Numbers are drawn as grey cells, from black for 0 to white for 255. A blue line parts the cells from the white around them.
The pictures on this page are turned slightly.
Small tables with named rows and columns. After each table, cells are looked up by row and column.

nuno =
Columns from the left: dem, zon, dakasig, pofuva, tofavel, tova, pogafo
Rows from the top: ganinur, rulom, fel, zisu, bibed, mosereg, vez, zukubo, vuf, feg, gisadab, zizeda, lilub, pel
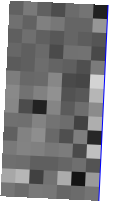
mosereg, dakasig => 106
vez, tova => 88
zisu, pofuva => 74
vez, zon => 114
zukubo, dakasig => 34
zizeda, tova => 111
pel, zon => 107
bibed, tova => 79
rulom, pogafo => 150
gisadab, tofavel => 124
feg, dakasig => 142
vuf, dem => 112
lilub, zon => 182
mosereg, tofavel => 74

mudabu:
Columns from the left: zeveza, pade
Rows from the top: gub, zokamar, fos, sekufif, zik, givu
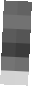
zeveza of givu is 211
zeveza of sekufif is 67
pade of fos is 85
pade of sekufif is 59
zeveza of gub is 103
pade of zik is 111
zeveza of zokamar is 114
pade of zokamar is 114
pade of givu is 212
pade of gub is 98
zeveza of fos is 91
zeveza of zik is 116

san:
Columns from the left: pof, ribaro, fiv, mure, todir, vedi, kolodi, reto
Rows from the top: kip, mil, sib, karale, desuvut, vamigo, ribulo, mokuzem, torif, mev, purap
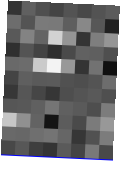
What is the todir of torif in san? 92
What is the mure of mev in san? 116
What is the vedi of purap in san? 68
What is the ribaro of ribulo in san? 86
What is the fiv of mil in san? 122
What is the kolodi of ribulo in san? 89
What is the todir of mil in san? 94
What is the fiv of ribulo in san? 70
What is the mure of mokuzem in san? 117
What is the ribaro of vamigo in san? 95
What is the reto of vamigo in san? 109
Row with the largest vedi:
mil

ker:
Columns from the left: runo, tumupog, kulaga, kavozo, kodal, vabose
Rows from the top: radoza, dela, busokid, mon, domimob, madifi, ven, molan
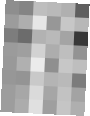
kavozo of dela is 151
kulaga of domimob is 235
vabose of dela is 184
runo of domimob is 153
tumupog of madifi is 148
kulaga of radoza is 190
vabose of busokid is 56
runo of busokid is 125
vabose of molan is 175
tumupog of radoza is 132
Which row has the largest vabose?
domimob

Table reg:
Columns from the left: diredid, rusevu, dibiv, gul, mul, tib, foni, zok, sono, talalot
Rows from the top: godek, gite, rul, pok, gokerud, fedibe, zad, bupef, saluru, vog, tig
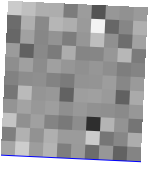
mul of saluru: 121
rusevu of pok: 97
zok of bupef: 143
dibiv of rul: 135
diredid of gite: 108
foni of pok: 134

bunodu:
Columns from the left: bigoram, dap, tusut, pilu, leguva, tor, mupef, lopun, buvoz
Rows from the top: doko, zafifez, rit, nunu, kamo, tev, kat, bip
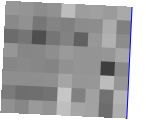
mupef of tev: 151
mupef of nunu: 148
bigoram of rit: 108
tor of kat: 129
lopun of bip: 108
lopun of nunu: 150
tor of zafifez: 140
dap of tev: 142
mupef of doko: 160
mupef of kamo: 148
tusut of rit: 79
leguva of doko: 189
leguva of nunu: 154
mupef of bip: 162
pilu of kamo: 132
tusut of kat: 111
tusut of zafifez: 118
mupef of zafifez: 141

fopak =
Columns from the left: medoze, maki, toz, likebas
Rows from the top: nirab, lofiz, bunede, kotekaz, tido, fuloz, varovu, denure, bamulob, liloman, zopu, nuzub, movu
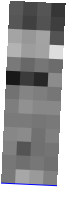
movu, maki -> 167
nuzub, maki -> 111
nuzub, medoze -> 119
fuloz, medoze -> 24
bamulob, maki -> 122
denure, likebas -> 136
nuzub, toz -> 119
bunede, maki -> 151
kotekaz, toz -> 162
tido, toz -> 118
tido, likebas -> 108
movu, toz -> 154
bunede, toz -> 163

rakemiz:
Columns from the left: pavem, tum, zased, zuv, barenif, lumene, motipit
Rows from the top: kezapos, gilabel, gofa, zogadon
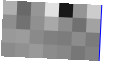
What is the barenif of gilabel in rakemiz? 140
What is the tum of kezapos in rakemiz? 105
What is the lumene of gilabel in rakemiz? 113
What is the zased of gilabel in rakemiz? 144
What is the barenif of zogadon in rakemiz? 135
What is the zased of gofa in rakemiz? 138
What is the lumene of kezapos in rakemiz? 149
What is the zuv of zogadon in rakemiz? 140
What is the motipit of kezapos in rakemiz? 204
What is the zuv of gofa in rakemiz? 128
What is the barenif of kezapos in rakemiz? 24
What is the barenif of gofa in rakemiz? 124
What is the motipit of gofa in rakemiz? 123
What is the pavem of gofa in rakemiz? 153
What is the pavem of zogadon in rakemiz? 139
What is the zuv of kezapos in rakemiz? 225
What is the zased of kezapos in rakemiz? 150
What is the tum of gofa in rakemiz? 156
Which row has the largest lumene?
kezapos

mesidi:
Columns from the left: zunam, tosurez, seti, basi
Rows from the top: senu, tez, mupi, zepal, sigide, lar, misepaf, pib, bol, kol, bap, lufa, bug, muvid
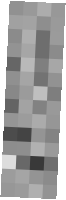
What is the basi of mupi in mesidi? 155
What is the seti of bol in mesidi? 171
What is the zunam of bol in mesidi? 149
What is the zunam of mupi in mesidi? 139
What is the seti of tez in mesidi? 142
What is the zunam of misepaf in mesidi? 136
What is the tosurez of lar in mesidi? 165
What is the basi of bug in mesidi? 139
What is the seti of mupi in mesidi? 110
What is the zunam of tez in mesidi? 161
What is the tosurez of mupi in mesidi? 175
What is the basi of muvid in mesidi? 147
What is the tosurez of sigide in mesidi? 185
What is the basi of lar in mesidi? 146
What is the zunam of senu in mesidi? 145
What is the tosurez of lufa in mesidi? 104
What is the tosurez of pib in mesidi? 163
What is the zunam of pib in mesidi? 100
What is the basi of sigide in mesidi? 167

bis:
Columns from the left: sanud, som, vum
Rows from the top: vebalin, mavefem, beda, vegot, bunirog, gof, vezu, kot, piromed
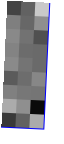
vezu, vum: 117
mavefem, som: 103
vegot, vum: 106
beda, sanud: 137
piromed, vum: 171
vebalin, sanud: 68

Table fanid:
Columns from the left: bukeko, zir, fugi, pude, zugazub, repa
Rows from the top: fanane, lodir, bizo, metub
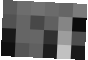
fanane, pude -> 107
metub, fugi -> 96
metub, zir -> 84
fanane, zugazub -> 101
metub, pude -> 29
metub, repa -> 26
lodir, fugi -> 72
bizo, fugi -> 102
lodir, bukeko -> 82
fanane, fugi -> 114
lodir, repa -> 12
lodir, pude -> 96
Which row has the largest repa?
fanane

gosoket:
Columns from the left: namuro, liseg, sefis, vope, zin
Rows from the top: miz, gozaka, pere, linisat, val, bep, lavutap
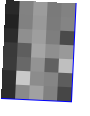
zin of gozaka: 132
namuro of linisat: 58
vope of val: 97
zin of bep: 93
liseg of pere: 143
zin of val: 191
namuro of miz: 41
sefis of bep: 140
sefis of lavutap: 161
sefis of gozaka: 153
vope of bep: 133
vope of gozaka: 123
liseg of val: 104
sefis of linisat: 165
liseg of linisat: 94
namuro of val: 59
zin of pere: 74

